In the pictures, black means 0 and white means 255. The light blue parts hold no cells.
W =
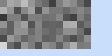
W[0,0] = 131
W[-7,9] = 152
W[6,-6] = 131
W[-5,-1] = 103
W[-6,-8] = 78
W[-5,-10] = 83
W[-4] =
[147, 96, 141, 160, 84, 133, 98, 101, 97, 171, 175, 91, 115]
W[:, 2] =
[158, 80, 126, 141, 146, 131, 78]
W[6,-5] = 96
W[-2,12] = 142
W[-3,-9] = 106
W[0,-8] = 121
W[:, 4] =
[150, 162, 127, 84, 106, 122, 125]
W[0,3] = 189
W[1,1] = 149
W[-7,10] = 138
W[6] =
[213, 106, 78, 149, 125, 83, 143, 131, 96, 139, 173, 122, 126]
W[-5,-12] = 126
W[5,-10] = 102
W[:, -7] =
[105, 147, 113, 98, 110, 96, 143]

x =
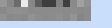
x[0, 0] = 151
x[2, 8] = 143
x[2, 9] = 138
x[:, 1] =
[135, 143, 137]
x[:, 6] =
[62, 139, 139]
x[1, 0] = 137
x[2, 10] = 148
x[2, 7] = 140
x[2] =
[144, 137, 140, 137, 146, 141, 139, 140, 143, 138, 148, 134, 139]
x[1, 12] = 139
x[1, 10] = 140

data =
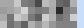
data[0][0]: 168
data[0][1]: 167
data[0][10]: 176
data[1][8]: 41
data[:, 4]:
[117, 139, 121, 176]
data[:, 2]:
[200, 176, 203, 134]
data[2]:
[169, 118, 203, 184, 121, 95, 205, 177, 112, 128, 205]
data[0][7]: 173
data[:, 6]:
[188, 130, 205, 183]

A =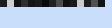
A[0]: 28
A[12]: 30
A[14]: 19
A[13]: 81
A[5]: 26

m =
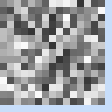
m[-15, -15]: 133
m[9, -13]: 228
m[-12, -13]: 66
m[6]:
[157, 181, 240, 250, 187, 150, 161, 54, 202, 153, 164, 111, 120, 194, 203]
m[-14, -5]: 142
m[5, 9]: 201
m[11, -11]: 134
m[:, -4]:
[54, 118, 153, 185, 161, 122, 111, 108, 150, 64, 187, 164, 176, 175, 91]
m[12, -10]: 151
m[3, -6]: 218
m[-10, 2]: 207
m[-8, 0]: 175
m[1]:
[95, 76, 191, 216, 100, 106, 119, 171, 84, 108, 142, 118, 142, 153, 249]
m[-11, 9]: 77
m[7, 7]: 164
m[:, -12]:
[118, 216, 185, 85, 73, 166, 250, 101, 183, 76, 228, 177, 113, 230, 136]
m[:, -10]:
[142, 106, 91, 97, 197, 183, 150, 95, 241, 197, 145, 113, 151, 249, 69]
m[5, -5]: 173
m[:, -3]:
[218, 142, 137, 149, 113, 231, 120, 137, 250, 138, 129, 57, 72, 228, 243]
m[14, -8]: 107
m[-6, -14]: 199
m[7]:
[175, 183, 199, 101, 120, 95, 234, 164, 212, 58, 105, 108, 137, 187, 116]
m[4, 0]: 190
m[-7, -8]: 164
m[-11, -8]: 59
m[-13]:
[127, 154, 89, 185, 118, 91, 215, 54, 140, 252, 83, 153, 137, 196, 67]
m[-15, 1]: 157
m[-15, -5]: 224
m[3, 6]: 195

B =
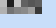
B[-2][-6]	188
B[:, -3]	[98, 138]
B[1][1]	115
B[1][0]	177

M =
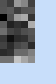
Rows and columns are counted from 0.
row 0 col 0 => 82
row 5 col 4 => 79
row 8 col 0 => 113
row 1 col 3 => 84
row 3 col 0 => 92
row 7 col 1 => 49
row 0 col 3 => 134
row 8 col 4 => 141
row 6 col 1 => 43
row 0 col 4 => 64
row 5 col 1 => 16
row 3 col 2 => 48

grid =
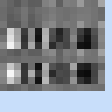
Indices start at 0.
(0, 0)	111
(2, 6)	117
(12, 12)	117
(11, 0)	131
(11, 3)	53
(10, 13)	67
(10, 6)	161
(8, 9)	117
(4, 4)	139
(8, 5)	109
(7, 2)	90
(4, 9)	73
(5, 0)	116
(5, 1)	223
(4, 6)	173
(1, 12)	120
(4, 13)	82
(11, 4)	117
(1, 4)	100
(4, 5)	25
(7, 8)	98
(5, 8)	44
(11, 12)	29
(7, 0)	109
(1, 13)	115
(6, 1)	242
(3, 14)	156
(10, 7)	42
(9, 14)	100
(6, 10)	112
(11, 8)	67
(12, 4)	97
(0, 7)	137
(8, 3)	111

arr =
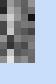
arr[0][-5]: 51
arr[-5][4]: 67
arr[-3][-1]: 127
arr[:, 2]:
[118, 143, 149, 108, 103, 131, 93, 86, 124]
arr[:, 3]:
[96, 94, 112, 121, 88, 110, 75, 100, 143]
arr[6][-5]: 105
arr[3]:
[73, 185, 108, 121, 115]
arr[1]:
[36, 175, 143, 94, 113]
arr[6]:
[105, 53, 93, 75, 127]

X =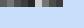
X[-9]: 93
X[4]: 40

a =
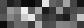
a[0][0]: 77
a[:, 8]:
[85, 147, 44, 134]
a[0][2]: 47
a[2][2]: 108
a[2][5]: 96
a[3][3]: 103
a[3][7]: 81
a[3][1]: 70
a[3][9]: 129
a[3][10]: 117
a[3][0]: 12
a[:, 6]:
[228, 26, 55, 76]
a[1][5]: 170
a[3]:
[12, 70, 106, 103, 57, 176, 76, 81, 134, 129, 117, 56]
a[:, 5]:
[31, 170, 96, 176]
